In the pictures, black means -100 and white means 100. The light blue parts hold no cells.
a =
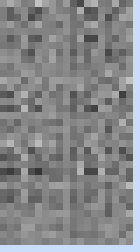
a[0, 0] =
18
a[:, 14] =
[-3, 6, 12, 1, 6, 13, 13, 7, 4, 3, 4, -11, 11, 19, 5, 25, -1, 17, 14, 5, -4, 14, 28, 8, 38, 18, 0, 17, 18, 13, 2, 7, 14, 0, 10]
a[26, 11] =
9
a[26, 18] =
44
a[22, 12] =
-12
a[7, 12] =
-19
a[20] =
[24, 43, 9, -8, 20, 46, 12, 27, -4, 12, 2, -9, 22, 16, -4, 5, 3, 15, 6]
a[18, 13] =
-1
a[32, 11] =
3
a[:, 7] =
[18, 18, 6, -2, 1, 27, 3, 23, 28, 9, 7, 22, 19, -10, 5, 15, 22, -10, 12, 0, 27, 11, -16, 6, -15, -15, 23, -3, -13, -8, 14, 9, -5, 23, 4]
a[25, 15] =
10
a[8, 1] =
14
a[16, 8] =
4
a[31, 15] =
4
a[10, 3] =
22
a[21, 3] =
4
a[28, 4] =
-25
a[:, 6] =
[29, -7, 3, 1, 3, 4, 7, 5, 1, 11, 10, -4, -6, 14, 10, 11, 13, -6, 4, 7, 12, 1, 8, -12, -18, 6, 5, 6, 2, 4, 8, 10, 6, 18, -1]
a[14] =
[8, 5, 17, -3, -18, 19, 10, 5, -4, 16, -21, -9, -2, 22, 5, -27, 9, -16, 1]
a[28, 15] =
-11
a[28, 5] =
-22
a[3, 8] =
-17
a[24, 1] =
-52
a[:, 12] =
[28, -38, -22, 19, -5, -44, -11, -19, -18, -8, 3, 1, -2, -22, -2, -34, -4, 7, -15, 12, 22, -30, -12, -15, -45, -2, -9, -13, -20, 8, -8, 4, 7, -6, 1]
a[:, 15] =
[-6, 0, -38, -11, -6, -5, -14, -43, -23, 13, 31, -16, 14, 17, -27, 19, 7, -11, -32, -6, 5, -33, 5, 2, -21, 10, -22, -6, -11, -24, -26, 4, 20, 17, -2]
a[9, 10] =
-16
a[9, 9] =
9
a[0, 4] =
3
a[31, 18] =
6
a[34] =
[-3, 2, -3, 9, 11, 7, -1, 4, 4, 15, 4, 16, 1, 2, 10, -2, 4, 22, 9]
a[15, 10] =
-25
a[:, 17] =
[-21, -1, 27, 5, 3, 6, 5, -25, -2, -14, 5, 27, 26, -50, -16, -9, -5, 37, 7, -8, 15, -38, -12, 10, 14, -1, 16, 1, -15, 7, 10, 6, 3, -11, 22]
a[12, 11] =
28
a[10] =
[-4, -2, 2, 22, 18, 1, 10, 7, 1, 7, -3, 5, 3, -10, 4, 31, 8, 5, 12]
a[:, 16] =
[31, -24, -9, 8, 9, -20, 5, -10, -15, 11, 8, -4, -13, 33, 9, -4, 5, -2, 8, 15, 3, 4, 13, -14, -21, 15, 1, 8, 13, 6, 6, 11, 14, 12, 4]
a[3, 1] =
22
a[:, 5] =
[52, -38, -17, 29, 2, -33, 1, 10, 15, -1, 1, 24, 6, -22, 19, -37, 17, 5, 0, 28, 46, -4, -20, -12, -58, -5, 14, -16, -22, 19, 17, 13, -1, 7, 7]
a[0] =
[18, 33, 18, -2, 3, 52, 29, 18, -2, 21, -24, -43, 28, 40, -3, -6, 31, -21, -7]
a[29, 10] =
-11

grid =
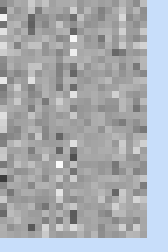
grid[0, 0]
9
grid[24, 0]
42
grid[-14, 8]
24
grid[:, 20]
[47, 11, 14, 27, 56, 22, 65, 25, 43, 42, 6, 46, 27, 22, 45, 20, 31, 29, -7, 38, 63, 24, 32, 11, 12, 53, -3, 19, 53, 39, 32, 30, 31, 27]
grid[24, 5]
38
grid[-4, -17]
22
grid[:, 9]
[34, 20, 13, 24, 40, 14, 23, 20, 41, 18, 30, 40, 33, 22, 38, 39, 25, 31, 29, 18, 32, 38, 29, 17, 35, 18, 26, 21, 17, 41, 23, 38, 39, 23]
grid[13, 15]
33
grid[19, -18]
34
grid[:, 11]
[19, 17, 50, 32, 16, 37, 37, 32, 34, 43, 15, 22, 25, 32, 22, 18, 19, 28, 22, 33, 37, 29, 31, 21, 28, 16, 24, 33, 20, 27, 23, 27, 48, 39]
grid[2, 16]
28
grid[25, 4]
40
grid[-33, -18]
29
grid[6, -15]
15
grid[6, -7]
12
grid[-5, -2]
27
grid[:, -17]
[59, 51, -20, -25, -15, 29, 51, 23, 29, 52, 49, 76, 0, 7, 18, -1, 52, 32, 42, 8, 31, -1, 17, 49, 26, 40, 7, 35, 22, 41, 22, 27, -31, 23]
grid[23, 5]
30
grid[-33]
[-27, 40, 18, 29, 51, -2, 33, 29, 31, 20, 63, 17, 42, 23, 1, 18, 34, 52, 22, 41, 11]
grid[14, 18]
33
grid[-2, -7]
9
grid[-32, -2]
24
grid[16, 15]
20
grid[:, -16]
[38, -2, 13, 19, 31, 33, 51, 34, 34, 53, 18, 32, 24, 13, 31, 38, 31, 12, 36, 55, 28, 32, 17, 30, 38, 29, 38, 25, 16, 10, 22, 25, 20, 30]
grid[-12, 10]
-37
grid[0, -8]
31
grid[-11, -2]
25
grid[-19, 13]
25
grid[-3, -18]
29
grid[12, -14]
26
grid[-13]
[54, 27, 26, 31, -1, 32, 37, 31, -21, 38, -12, 29, 36, 29, 35, 36, 30, 55, 25, 65, 24]
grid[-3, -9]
26

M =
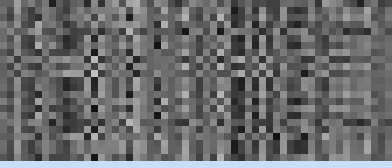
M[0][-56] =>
-21
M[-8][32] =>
-25
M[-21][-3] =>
-38
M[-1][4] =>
-36
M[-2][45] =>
-34
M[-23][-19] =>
-40
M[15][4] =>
-33
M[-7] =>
[-3, -28, 4, -47, -58, 29, -18, 4, -28, -66, -53, -25, 5, -26, 4, -14, -19, 18, -18, 16, -3, -13, -83, 23, -18, -22, -6, -22, -45, -24, -8, -22, 16, -58, -59, 11, -74, 10, -55, 1, -15, -62, -65, -21, -17, -34, -48, -27, -40, -11, -21, -8, 6, -14, -21, -14]
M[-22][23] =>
26
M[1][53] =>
-22
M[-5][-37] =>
30
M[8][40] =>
-27
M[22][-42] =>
19
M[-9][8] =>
-26
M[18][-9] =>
-2
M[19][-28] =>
-5
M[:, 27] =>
[7, -22, -31, -17, -2, -14, -23, -16, -32, -29, -38, -13, -14, -31, -16, -14, -22, 10, -13, -21, -23, -25, -16]
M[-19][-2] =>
-19
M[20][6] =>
0
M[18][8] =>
-41
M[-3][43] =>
-58
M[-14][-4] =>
18
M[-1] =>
[-33, -46, 4, -27, -36, -66, -5, -47, -45, -43, -23, -36, 13, -83, 19, -8, -38, -18, -67, 17, -5, -24, -8, -35, -29, -3, 25, -16, -48, 1, -49, 37, -26, -50, -64, -24, -33, 20, -42, -31, -6, -21, -9, 4, 15, -27, -38, 16, 9, 17, -9, -8, -5, -36, -30, -16]
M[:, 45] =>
[-59, -37, -18, -45, -36, -37, -33, -29, -5, -21, -2, -38, -37, -15, -44, -29, -34, -57, -38, -28, -38, -34, -27]
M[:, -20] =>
[-43, -60, -33, -72, -22, -66, -72, -38, 8, -37, 15, -62, -67, -28, -73, -35, -74, -45, -63, -9, -59, -54, -33]
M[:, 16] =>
[20, 0, -30, 8, -13, -33, -19, -37, -6, -28, 0, -33, -35, -34, 4, -38, -19, 3, -35, 17, 2, -2, -38]
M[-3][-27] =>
-8
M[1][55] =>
-11
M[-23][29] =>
-17
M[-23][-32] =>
-38
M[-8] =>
[-33, -46, 6, -28, -33, -66, -5, -51, -45, -45, -26, -39, 13, -85, 19, -7, -38, -22, -64, 19, -7, -24, -7, -37, -31, -4, 23, -14, -46, 0, -48, 34, -25, -50, -65, -24, -35, 18, -43, -29, -9, -20, -6, 9, 15, -29, -39, 17, 10, 15, -11, -10, -8, -36, -30, -19]
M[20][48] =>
-25
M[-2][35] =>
-12
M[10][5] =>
-31
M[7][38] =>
-44
